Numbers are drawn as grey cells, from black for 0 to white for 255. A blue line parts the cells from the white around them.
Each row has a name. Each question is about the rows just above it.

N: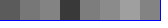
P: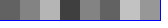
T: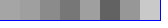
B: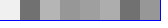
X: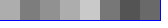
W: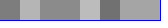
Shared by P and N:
[131]
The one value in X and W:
[125]
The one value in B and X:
[173]
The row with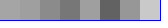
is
T
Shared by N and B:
[159]
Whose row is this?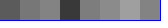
N

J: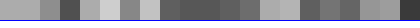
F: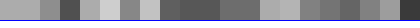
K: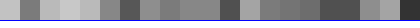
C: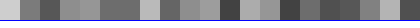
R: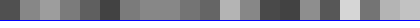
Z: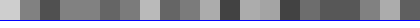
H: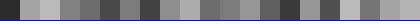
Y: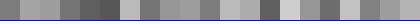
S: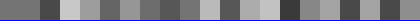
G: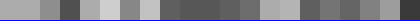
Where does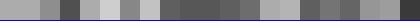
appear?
J
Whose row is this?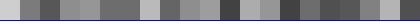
C

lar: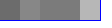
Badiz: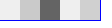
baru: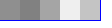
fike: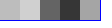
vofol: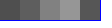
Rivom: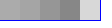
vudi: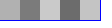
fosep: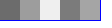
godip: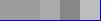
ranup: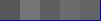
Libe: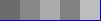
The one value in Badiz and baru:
[239]
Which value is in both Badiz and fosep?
[239]
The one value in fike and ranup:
[100]
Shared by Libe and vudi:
[108]
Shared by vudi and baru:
[196]

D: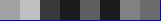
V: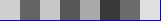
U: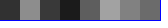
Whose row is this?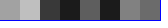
D
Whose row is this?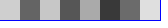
V

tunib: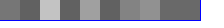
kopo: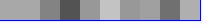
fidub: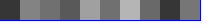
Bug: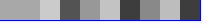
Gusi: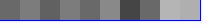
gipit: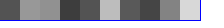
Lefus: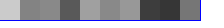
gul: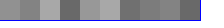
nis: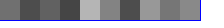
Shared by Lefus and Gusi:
[137]
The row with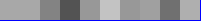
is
kopo
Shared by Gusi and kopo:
[175]
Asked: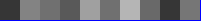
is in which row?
fidub
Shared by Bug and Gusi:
[137]
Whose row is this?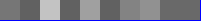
tunib

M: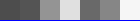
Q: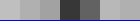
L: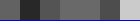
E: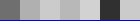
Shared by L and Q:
[98]
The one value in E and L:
[203]
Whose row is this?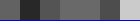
L
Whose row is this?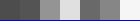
M
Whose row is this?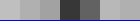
Q

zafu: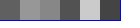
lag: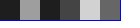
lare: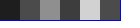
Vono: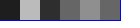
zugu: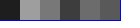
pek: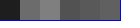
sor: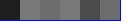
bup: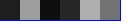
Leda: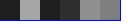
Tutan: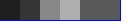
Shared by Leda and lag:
[30]
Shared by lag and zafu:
[68]
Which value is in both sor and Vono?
[30]
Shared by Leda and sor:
[30]
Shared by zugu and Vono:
[30]

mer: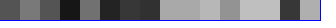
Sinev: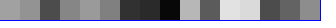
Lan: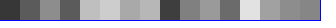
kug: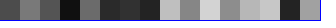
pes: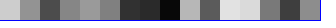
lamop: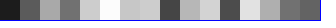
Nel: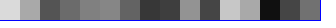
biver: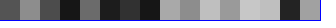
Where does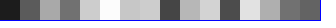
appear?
lamop
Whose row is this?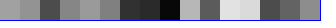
Sinev

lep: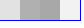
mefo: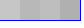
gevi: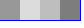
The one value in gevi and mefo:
[190]
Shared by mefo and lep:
[176]
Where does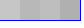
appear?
mefo

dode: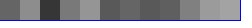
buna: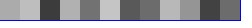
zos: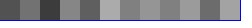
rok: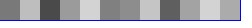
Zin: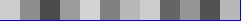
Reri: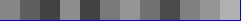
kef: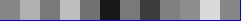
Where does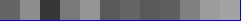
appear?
dode
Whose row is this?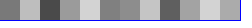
rok
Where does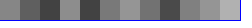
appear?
Reri

